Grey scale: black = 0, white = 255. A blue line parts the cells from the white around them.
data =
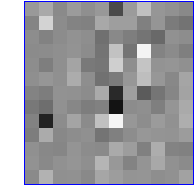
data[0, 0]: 153
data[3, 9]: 131
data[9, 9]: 148
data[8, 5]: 192
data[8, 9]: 155
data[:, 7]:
[155, 158, 126, 116, 142, 151, 159, 140, 151, 141, 157, 131, 148]
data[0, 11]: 137
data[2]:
[141, 130, 140, 146, 142, 112, 137, 126, 116, 105, 145, 141]
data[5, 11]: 165
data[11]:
[146, 137, 145, 149, 143, 181, 152, 131, 148, 168, 145, 139]
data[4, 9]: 147
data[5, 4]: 142
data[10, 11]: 129
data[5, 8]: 190
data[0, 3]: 155
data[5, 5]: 113
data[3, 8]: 244
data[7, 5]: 129
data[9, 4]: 144
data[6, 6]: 41
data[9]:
[125, 171, 136, 141, 144, 116, 128, 141, 151, 148, 147, 156]
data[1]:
[132, 211, 140, 131, 129, 168, 158, 158, 128, 149, 123, 115]
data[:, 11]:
[137, 115, 141, 127, 144, 165, 163, 170, 174, 156, 129, 139, 162]
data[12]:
[138, 178, 144, 145, 137, 166, 157, 148, 149, 142, 145, 162]
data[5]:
[143, 150, 144, 172, 142, 113, 123, 151, 190, 151, 136, 165]
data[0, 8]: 192
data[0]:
[153, 169, 138, 155, 143, 152, 74, 155, 192, 150, 145, 137]
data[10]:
[144, 136, 134, 148, 140, 138, 170, 157, 128, 173, 131, 129]
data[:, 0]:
[153, 132, 141, 139, 141, 143, 131, 120, 130, 125, 144, 146, 138]
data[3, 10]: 139
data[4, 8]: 196

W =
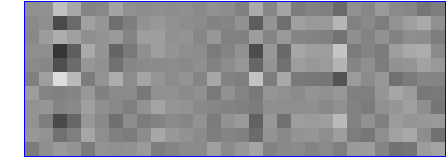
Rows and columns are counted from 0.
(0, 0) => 144
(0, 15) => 129
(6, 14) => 145
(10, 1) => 143
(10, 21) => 138
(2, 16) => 157
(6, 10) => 145
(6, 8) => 120
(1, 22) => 182
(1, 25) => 125
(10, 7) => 146
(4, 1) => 135
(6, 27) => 155
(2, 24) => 131
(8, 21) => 158
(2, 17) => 133
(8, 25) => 128
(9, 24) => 119
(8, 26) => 156
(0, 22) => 106
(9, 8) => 140
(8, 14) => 146
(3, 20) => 159
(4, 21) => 155
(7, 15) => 128
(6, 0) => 157
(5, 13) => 167
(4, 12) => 143
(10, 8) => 154
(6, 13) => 121
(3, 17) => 152
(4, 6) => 113
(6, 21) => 144
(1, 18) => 111
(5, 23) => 155
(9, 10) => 152
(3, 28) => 172
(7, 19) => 143
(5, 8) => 164
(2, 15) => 129

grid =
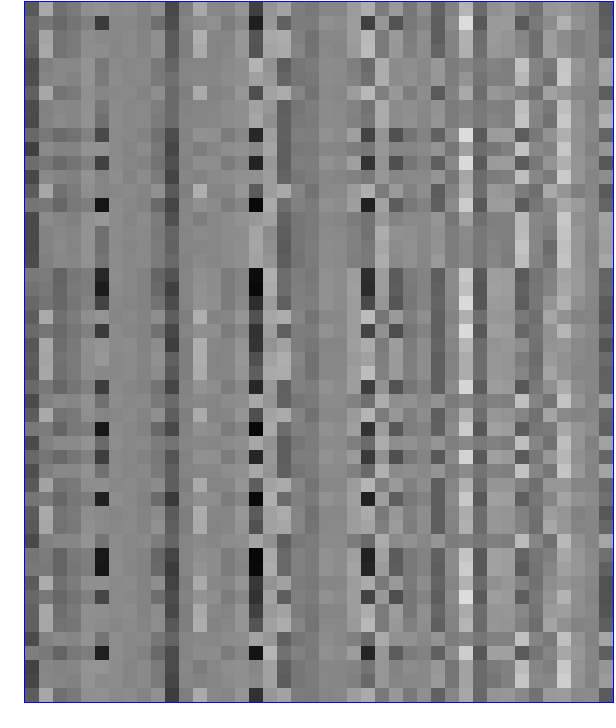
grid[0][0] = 89
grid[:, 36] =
[114, 121, 111, 111, 132, 131, 113, 135, 132, 120, 136, 120, 135, 111, 118, 135, 134, 135, 132, 116, 118, 119, 110, 117, 114, 108, 112, 120, 132, 113, 118, 133, 120, 134, 111, 119, 113, 110, 133, 118, 116, 113, 120, 115, 109, 133, 117, 134, 136, 114]
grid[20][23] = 159
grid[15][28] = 137
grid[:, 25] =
[124, 150, 123, 122, 172, 173, 127, 171, 170, 148, 151, 147, 151, 123, 162, 152, 172, 165, 172, 157, 156, 150, 118, 145, 123, 127, 129, 146, 173, 123, 156, 171, 145, 176, 128, 158, 121, 127, 171, 161, 155, 121, 152, 123, 122, 170, 151, 150, 150, 121]
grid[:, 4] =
[142, 128, 140, 141, 147, 147, 143, 145, 146, 130, 146, 129, 146, 142, 126, 146, 147, 146, 146, 125, 125, 129, 142, 128, 143, 141, 141, 129, 145, 142, 124, 146, 129, 146, 141, 125, 141, 143, 147, 126, 125, 143, 128, 143, 142, 146, 125, 147, 147, 143]
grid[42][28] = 132
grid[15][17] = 160
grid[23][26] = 78
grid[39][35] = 100
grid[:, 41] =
[91, 95, 104, 100, 165, 163, 93, 157, 176, 99, 149, 87, 141, 90, 100, 163, 159, 157, 167, 99, 103, 91, 87, 106, 84, 107, 97, 98, 159, 102, 96, 162, 101, 164, 103, 112, 87, 102, 165, 112, 96, 81, 82, 85, 95, 165, 95, 149, 155, 90]
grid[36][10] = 91
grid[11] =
[108, 120, 106, 115, 129, 65, 139, 134, 131, 114, 80, 131, 142, 141, 124, 135, 35, 152, 94, 126, 125, 145, 139, 159, 51, 147, 79, 118, 131, 95, 136, 218, 90, 154, 155, 92, 120, 147, 175, 148, 137, 87]
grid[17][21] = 140
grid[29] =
[92, 169, 115, 120, 142, 132, 135, 138, 132, 143, 94, 127, 171, 132, 134, 149, 79, 163, 170, 131, 114, 136, 135, 154, 180, 123, 151, 127, 141, 95, 132, 174, 110, 151, 147, 132, 113, 164, 137, 131, 135, 102]
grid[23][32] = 87
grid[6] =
[95, 167, 115, 122, 143, 134, 136, 137, 132, 141, 105, 127, 171, 131, 134, 150, 78, 162, 171, 132, 115, 137, 135, 156, 184, 127, 152, 125, 141, 90, 130, 169, 109, 152, 145, 129, 113, 161, 150, 133, 133, 93]
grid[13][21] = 136
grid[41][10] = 66
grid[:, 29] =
[98, 94, 93, 100, 152, 151, 90, 146, 148, 97, 147, 95, 148, 92, 95, 148, 145, 146, 153, 93, 97, 101, 96, 96, 100, 94, 95, 96, 146, 95, 97, 148, 88, 148, 94, 94, 94, 94, 149, 97, 94, 99, 93, 102, 95, 147, 97, 151, 154, 97]
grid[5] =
[77, 132, 136, 131, 147, 122, 140, 135, 137, 122, 112, 133, 135, 134, 140, 143, 160, 152, 101, 117, 120, 139, 137, 130, 112, 173, 139, 144, 135, 151, 125, 147, 116, 128, 127, 183, 131, 112, 198, 145, 135, 163]
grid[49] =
[93, 167, 111, 121, 143, 144, 137, 139, 132, 144, 61, 126, 170, 136, 133, 148, 49, 150, 162, 124, 122, 133, 135, 157, 170, 121, 152, 121, 142, 97, 133, 167, 104, 148, 150, 136, 114, 153, 155, 137, 139, 90]
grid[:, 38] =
[153, 177, 140, 141, 197, 198, 150, 190, 200, 175, 198, 175, 202, 148, 168, 200, 195, 191, 195, 163, 167, 177, 145, 181, 151, 145, 146, 171, 195, 137, 167, 190, 182, 196, 151, 164, 149, 150, 185, 167, 159, 149, 179, 158, 144, 192, 167, 200, 206, 155]
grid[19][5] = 39
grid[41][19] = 124
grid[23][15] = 135
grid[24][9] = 140
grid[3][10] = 91
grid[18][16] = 162
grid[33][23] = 128
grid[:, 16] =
[64, 31, 85, 83, 179, 160, 78, 161, 166, 40, 135, 35, 144, 92, 8, 152, 164, 165, 162, 12, 9, 46, 82, 50, 52, 79, 95, 39, 167, 79, 8, 167, 38, 167, 94, 9, 92, 81, 164, 7, 9, 57, 50, 64, 83, 163, 20, 135, 137, 49]
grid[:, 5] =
[146, 59, 136, 140, 120, 122, 134, 119, 111, 73, 146, 65, 132, 133, 21, 151, 111, 112, 117, 39, 28, 68, 147, 59, 148, 151, 136, 61, 112, 132, 23, 105, 62, 113, 142, 32, 137, 138, 116, 24, 22, 143, 70, 142, 139, 116, 30, 147, 138, 144]
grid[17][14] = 139
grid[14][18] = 110
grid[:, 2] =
[112, 104, 115, 114, 136, 136, 115, 135, 138, 107, 131, 106, 131, 113, 102, 132, 136, 138, 136, 100, 102, 103, 112, 105, 110, 114, 112, 102, 137, 115, 101, 137, 104, 136, 116, 103, 116, 114, 134, 100, 100, 112, 103, 110, 114, 137, 99, 131, 133, 111]
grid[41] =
[91, 172, 112, 123, 143, 143, 137, 139, 131, 142, 66, 127, 170, 136, 134, 149, 57, 147, 161, 124, 120, 134, 134, 156, 171, 121, 153, 122, 141, 99, 132, 178, 106, 144, 151, 130, 113, 142, 149, 141, 135, 81]

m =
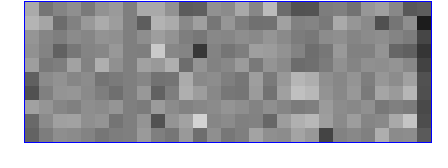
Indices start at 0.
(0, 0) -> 170
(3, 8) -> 126
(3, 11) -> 132
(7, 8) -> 123
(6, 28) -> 79
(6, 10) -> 126
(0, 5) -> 146
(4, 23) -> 132
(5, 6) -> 122
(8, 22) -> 138
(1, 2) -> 108
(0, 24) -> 151
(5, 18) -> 152
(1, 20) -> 132
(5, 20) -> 174
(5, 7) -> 127
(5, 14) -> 127
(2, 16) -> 137
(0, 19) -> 82
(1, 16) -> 112
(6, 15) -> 117
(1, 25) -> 80
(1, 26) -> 117
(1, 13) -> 118
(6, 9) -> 97
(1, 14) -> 150
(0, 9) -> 169
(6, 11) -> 175
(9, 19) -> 164
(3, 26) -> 102
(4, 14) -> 136
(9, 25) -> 174
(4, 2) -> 126
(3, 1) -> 131
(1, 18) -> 161
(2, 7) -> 127
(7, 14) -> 148
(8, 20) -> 184
